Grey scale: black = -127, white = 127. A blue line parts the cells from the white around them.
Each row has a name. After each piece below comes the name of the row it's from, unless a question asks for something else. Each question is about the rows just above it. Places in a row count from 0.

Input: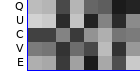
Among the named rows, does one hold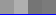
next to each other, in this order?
no
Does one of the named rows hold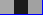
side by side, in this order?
no
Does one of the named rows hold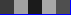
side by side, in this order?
yes

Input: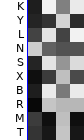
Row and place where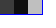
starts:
M, 0
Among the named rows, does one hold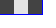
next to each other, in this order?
yes
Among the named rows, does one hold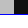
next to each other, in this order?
yes
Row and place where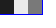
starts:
B, 0
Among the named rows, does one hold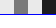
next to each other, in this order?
no

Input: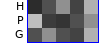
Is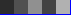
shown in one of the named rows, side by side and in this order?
yes
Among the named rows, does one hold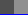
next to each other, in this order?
yes
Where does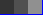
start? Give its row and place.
P, 2
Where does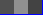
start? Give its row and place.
H, 1
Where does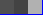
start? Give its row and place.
G, 2
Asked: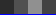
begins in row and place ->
H, 0
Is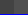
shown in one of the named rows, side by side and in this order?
no

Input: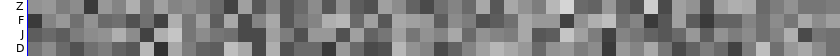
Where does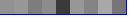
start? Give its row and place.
D, 37
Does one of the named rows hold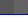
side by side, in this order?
no
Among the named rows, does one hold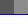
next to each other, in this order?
no
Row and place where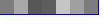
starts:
J, 34
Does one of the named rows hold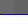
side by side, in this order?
yes
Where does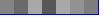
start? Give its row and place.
Z, 30

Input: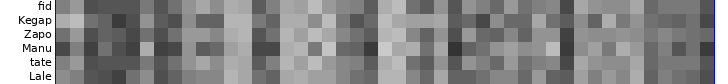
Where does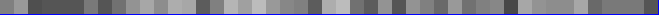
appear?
tate
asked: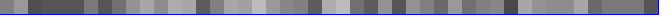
fid
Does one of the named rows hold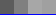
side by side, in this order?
yes
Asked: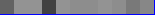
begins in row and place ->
Zapo, 33
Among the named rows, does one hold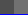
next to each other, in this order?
yes

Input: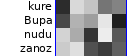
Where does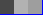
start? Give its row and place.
Bupa, 0
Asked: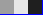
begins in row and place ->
Bupa, 2
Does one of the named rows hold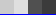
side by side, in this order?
yes
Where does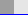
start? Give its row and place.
Bupa, 2
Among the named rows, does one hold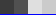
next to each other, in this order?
no
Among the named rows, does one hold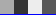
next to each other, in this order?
yes

